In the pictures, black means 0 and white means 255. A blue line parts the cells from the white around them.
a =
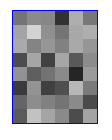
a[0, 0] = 116
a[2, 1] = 132
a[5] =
[58, 147, 64, 79, 183, 122]
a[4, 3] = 138
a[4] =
[146, 95, 115, 138, 37, 155]
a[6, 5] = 74
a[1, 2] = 144
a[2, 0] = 170
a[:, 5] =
[119, 174, 150, 140, 155, 122, 74, 164]
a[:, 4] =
[174, 168, 169, 89, 37, 183, 138, 76]
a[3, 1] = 166
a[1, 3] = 116
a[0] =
[116, 138, 135, 49, 174, 119]

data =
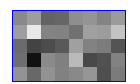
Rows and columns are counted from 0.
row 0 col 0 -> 137
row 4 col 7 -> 123
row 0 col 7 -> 155
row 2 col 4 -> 160
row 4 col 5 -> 150
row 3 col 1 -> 17
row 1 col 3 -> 130
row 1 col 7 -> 195
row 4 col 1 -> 104
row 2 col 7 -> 84
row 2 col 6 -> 124
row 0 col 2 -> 99
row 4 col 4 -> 137

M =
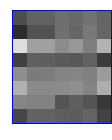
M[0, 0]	77
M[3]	[64, 96, 95, 91, 88, 98, 60]
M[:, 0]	[77, 44, 222, 64, 142, 177, 133, 71]
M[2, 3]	140
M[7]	[71, 99, 98, 94, 92, 100, 67]
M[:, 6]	[101, 102, 178, 60, 155, 173, 56, 67]
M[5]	[177, 138, 138, 139, 143, 131, 173]
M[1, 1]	82
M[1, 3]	112
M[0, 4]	105
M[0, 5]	114
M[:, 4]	[105, 102, 151, 88, 133, 143, 95, 92]

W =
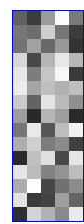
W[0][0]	97
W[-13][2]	105
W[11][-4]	187
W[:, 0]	[97, 118, 114, 215, 231, 236, 202, 157, 118, 173, 42, 229, 172, 226, 46]
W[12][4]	140
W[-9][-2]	186
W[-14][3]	118
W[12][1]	254
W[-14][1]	109
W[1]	[118, 109, 206, 118, 60]
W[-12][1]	72
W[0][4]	121
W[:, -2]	[251, 118, 152, 231, 247, 177, 186, 158, 189, 139, 73, 147, 113, 159, 137]
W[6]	[202, 99, 228, 186, 143]
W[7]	[157, 41, 182, 158, 41]
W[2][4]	51
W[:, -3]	[155, 206, 105, 181, 197, 192, 228, 182, 87, 124, 223, 130, 71, 67, 178]

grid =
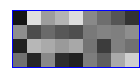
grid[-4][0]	21
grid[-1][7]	170
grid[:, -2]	[85, 127, 128, 170]
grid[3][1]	38
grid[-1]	[113, 38, 137, 45, 33, 125, 94, 170, 207]
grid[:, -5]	[221, 78, 168, 33]
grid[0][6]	110
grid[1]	[142, 76, 106, 87, 78, 121, 131, 127, 142]
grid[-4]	[21, 222, 157, 180, 221, 137, 110, 85, 51]
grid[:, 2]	[157, 106, 170, 137]

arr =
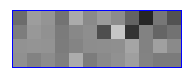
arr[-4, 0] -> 108
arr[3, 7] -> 145
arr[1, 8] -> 51
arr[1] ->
[125, 152, 145, 123, 136, 142, 78, 198, 51, 130, 101, 114]
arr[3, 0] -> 144
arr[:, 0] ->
[108, 125, 146, 144]
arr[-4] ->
[108, 157, 148, 115, 171, 138, 155, 140, 99, 38, 119, 82]
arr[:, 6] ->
[155, 78, 142, 138]
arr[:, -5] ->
[140, 198, 143, 145]
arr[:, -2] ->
[119, 101, 160, 123]
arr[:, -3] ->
[38, 130, 130, 131]
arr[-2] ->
[146, 148, 147, 124, 132, 141, 142, 143, 165, 130, 160, 138]
